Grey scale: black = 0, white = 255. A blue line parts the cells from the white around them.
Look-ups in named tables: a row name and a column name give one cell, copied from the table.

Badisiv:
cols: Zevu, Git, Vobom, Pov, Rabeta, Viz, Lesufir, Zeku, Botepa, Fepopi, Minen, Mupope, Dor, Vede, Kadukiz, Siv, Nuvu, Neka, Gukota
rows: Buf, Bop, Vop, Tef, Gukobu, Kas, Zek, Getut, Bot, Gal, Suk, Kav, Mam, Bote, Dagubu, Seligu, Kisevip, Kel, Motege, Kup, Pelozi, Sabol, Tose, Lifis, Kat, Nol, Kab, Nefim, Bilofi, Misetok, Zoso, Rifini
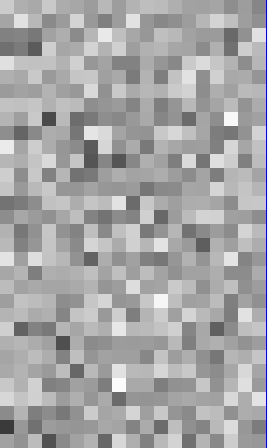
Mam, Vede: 140
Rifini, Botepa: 215
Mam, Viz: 114
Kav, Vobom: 196
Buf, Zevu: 203
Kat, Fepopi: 155
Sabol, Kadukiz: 163
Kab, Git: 179
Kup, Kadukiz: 162
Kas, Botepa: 169
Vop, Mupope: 191
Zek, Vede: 210

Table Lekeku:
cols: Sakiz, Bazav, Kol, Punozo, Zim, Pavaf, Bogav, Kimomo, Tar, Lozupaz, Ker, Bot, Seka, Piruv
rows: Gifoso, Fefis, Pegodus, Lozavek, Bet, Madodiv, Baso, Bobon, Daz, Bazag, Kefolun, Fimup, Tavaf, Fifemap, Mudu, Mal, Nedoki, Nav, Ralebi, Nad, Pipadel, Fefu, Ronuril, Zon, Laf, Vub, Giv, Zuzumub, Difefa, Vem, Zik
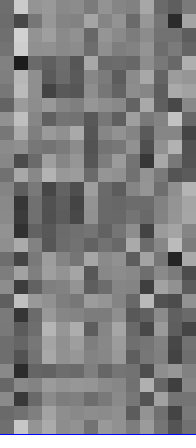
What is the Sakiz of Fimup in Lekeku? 135
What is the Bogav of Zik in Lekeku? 115
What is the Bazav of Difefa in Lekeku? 57
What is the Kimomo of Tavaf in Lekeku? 149
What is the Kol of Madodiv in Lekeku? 143
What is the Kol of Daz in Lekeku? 134
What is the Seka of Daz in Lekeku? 194
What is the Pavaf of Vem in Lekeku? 137
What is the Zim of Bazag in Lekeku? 144
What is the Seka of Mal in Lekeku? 149
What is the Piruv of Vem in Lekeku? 121
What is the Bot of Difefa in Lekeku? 161
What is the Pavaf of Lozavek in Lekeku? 140
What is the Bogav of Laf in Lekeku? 126
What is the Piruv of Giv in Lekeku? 129
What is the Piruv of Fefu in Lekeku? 146
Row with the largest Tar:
Zon

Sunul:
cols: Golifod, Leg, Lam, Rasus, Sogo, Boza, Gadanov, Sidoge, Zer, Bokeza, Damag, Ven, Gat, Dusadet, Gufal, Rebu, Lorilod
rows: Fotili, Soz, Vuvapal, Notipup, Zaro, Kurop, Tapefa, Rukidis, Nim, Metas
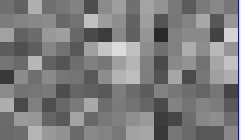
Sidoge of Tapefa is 89
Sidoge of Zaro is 119
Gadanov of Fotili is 77
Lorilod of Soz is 150
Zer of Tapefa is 125
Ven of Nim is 60
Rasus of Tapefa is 121
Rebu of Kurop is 159
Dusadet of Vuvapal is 138
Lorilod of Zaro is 193
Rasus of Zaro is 98
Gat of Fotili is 121
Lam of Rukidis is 128
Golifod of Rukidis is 173
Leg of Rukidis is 73
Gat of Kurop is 166

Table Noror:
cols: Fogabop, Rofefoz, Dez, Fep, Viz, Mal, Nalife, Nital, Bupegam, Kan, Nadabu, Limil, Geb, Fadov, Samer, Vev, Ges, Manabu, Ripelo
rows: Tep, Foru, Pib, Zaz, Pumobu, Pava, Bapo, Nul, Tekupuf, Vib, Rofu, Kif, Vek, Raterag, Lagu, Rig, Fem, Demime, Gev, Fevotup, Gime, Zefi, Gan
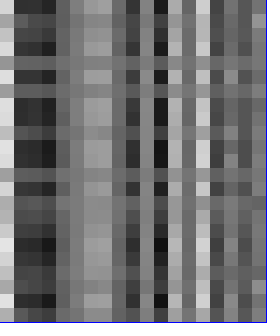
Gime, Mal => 119
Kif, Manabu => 77
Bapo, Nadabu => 125
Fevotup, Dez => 70
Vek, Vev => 96
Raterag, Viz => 95
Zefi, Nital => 159
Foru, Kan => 70
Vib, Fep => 60
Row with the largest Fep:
Pumobu

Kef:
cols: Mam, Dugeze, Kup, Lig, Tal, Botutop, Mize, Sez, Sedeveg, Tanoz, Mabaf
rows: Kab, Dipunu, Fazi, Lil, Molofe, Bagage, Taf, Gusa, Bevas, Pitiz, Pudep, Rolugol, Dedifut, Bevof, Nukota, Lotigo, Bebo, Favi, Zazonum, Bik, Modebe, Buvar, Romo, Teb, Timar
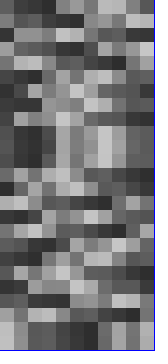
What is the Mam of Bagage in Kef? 69
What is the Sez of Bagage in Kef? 190
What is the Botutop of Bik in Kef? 151
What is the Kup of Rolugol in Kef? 47
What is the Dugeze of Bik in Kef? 166
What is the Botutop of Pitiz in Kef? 123
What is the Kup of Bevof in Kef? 165
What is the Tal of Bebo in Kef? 91
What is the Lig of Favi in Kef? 50
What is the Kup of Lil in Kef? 91
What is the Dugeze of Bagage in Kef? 56
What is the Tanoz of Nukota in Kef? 163
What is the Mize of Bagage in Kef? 175
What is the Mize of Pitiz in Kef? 154

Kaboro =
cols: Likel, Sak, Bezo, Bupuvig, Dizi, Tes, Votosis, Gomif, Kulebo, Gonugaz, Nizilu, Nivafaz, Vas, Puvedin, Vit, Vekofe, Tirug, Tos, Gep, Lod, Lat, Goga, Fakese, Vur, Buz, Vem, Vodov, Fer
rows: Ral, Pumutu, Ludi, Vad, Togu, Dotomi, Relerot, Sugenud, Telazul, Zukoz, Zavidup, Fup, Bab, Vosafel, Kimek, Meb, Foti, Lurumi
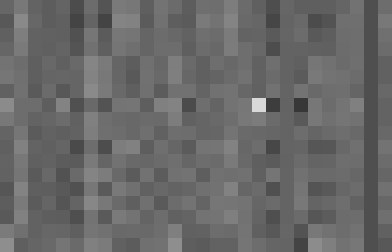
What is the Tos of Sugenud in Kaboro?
119
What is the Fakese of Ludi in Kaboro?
89
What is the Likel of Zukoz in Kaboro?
100
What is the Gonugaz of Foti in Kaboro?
106
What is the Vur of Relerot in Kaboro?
110
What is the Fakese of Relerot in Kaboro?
105
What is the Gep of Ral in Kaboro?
96
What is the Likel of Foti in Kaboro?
123
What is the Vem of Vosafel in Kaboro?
108
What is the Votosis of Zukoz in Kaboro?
126
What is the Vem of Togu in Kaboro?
111
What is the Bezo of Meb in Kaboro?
98
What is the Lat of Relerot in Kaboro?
100
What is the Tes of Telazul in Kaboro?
97
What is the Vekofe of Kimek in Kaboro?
118
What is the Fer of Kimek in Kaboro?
103
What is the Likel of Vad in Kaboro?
102

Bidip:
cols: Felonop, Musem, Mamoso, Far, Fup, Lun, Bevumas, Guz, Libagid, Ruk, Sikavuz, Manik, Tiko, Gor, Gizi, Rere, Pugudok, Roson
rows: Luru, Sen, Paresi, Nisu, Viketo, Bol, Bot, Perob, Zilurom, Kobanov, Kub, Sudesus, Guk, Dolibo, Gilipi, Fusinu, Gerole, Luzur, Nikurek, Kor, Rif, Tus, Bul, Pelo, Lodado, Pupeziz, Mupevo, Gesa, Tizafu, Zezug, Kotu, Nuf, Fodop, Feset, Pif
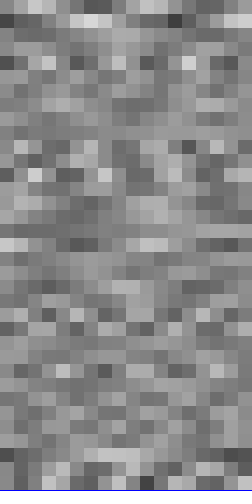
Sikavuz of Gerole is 141
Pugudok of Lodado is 121
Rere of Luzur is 99
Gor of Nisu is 140
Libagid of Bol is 127
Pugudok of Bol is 116
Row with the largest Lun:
Sen

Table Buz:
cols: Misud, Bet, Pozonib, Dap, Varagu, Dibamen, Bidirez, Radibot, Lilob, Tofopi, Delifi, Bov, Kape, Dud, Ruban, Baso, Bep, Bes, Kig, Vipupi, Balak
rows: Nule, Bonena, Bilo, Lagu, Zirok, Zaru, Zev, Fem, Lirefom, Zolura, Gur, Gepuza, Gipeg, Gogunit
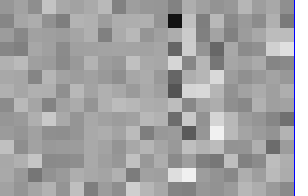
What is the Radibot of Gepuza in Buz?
159
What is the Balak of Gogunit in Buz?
138
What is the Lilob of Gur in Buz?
148
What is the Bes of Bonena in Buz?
154
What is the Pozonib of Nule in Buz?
142
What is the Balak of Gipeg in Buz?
172
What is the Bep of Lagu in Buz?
168
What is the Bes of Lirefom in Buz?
156
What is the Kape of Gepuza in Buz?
138
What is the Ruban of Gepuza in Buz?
127
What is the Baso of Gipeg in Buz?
147
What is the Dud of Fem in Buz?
135
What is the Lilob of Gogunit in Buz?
142
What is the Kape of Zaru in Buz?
102
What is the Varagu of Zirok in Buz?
138
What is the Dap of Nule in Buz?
195
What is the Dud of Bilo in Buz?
203
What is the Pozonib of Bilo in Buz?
161
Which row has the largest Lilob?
Fem

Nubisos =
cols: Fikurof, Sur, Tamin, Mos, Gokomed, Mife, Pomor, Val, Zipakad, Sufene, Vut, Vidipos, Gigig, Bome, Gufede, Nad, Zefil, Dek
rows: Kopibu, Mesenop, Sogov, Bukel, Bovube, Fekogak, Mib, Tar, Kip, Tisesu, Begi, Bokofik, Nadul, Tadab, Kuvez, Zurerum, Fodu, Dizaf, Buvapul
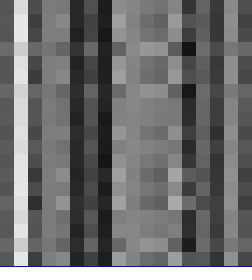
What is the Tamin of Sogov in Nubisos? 71
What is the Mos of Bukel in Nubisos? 117
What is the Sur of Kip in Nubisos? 218
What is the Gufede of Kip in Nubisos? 102
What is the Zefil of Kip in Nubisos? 133
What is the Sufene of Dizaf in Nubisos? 136
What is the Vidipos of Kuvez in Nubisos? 96
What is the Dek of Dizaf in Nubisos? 102

